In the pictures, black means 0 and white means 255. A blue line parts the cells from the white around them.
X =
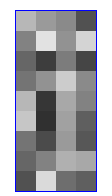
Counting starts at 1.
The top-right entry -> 81
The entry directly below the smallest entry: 75
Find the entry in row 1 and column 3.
138
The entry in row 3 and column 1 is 102
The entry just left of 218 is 81
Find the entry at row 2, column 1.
130
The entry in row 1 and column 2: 154
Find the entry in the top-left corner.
183
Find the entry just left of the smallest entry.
198
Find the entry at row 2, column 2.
226
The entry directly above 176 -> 154

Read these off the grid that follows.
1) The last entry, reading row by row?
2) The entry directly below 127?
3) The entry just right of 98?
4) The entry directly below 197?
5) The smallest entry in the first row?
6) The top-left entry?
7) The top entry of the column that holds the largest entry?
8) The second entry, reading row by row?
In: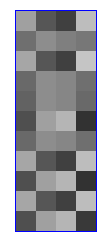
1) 57
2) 64
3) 141
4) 111
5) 64
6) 160
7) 189
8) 86

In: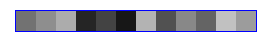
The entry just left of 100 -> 136
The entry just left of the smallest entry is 67

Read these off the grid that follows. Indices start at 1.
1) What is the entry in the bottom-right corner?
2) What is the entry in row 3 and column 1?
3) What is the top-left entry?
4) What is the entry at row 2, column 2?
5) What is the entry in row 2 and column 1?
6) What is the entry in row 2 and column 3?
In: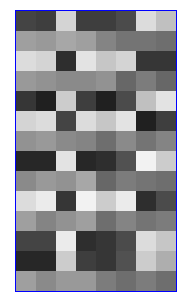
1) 110
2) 220
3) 68
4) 153
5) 159
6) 167

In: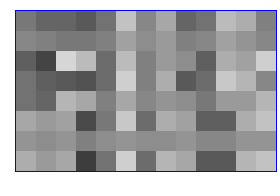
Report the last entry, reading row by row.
194
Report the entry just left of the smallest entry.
167
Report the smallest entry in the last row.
61
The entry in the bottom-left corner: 173
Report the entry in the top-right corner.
128
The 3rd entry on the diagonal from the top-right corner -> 173
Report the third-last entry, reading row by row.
89
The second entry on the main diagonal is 128
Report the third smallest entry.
74
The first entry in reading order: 120
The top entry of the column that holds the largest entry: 101
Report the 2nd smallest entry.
68
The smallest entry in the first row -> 89
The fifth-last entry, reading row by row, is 167
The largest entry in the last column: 207
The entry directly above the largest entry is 120
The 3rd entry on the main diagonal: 214
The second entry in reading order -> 101
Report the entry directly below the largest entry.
89
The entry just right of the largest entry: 187

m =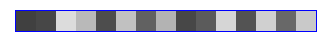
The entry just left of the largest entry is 71
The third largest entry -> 208
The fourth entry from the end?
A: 83

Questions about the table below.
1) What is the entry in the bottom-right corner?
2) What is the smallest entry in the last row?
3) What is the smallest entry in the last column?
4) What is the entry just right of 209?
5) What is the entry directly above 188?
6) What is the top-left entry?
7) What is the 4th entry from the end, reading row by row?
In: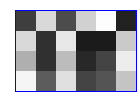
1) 196
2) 68
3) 33
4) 253
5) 231
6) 62
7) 224

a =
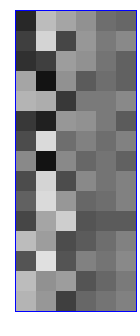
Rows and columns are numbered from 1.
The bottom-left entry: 180
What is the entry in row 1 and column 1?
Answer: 40
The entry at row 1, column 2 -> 188
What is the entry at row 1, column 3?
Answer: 165
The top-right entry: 103
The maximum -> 224
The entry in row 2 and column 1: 63
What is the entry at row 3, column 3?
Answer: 157
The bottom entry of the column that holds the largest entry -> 151
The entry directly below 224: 145
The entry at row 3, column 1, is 48
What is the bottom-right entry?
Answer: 129
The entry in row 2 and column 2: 212
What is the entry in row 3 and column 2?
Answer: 63

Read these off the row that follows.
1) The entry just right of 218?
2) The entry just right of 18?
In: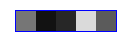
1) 91
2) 39

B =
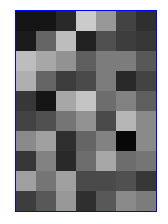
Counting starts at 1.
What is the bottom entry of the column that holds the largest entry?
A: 47
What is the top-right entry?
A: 47
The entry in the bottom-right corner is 124
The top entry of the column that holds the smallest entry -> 67
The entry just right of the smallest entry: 138
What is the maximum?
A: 203
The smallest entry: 8
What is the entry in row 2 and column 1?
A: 27
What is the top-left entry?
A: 21
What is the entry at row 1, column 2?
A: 21
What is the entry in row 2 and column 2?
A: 101
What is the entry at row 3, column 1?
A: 189
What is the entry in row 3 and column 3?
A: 146
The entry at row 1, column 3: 41
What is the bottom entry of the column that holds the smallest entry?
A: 138

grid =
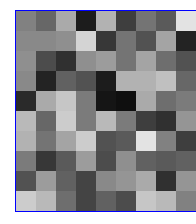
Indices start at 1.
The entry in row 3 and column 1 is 143
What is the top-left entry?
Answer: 129
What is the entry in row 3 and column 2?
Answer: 76
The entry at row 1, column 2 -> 103
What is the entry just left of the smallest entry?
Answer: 21
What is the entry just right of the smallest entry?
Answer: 170
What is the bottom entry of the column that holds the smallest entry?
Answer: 76
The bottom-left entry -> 204
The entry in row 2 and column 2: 137
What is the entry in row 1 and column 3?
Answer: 170
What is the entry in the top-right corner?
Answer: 227
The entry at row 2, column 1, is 137
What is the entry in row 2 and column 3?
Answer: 143
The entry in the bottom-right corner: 129
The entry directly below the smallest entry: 123

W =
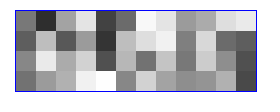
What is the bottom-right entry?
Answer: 73
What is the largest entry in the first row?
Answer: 248
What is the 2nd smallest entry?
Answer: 52
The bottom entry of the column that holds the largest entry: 254
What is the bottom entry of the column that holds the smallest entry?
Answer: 155
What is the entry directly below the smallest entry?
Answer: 190
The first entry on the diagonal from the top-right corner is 234
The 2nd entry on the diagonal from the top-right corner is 107
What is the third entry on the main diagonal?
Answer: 171
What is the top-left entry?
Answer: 120
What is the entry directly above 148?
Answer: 204
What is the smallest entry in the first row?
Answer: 46
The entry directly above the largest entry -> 80
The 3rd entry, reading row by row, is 163

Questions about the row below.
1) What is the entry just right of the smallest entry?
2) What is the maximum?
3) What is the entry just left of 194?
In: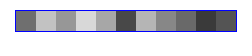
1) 84
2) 216
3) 111
